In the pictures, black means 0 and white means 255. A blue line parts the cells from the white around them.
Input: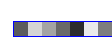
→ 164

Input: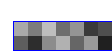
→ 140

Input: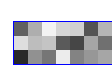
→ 118

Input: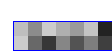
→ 55

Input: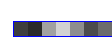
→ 161

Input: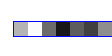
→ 108

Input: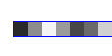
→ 244

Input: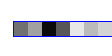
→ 11

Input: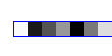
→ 83
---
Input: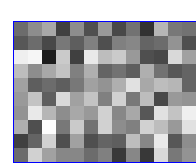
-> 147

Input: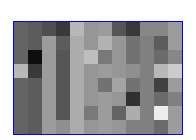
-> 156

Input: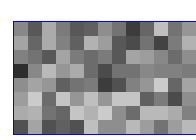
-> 185

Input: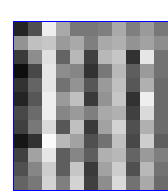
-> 107

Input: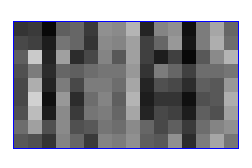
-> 117

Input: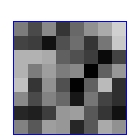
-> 145
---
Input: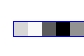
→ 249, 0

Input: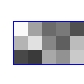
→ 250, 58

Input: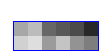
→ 222, 40

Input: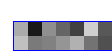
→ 207, 25

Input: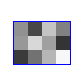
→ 247, 52

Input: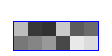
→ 233, 49

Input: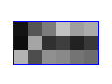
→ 194, 14

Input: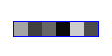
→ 205, 11
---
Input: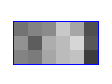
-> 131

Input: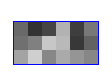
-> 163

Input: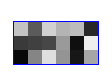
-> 8

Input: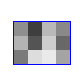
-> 122

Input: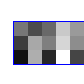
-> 17

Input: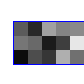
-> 12

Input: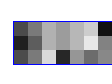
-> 75

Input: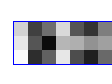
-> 251
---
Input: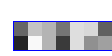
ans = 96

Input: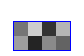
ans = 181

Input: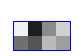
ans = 208

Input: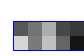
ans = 56

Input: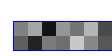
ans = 74

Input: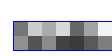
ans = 243

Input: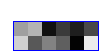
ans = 73
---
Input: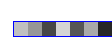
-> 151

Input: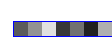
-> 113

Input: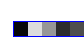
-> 78

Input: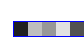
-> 152

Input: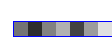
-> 130

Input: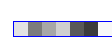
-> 167

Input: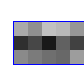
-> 123

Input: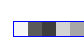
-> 167

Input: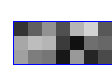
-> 111
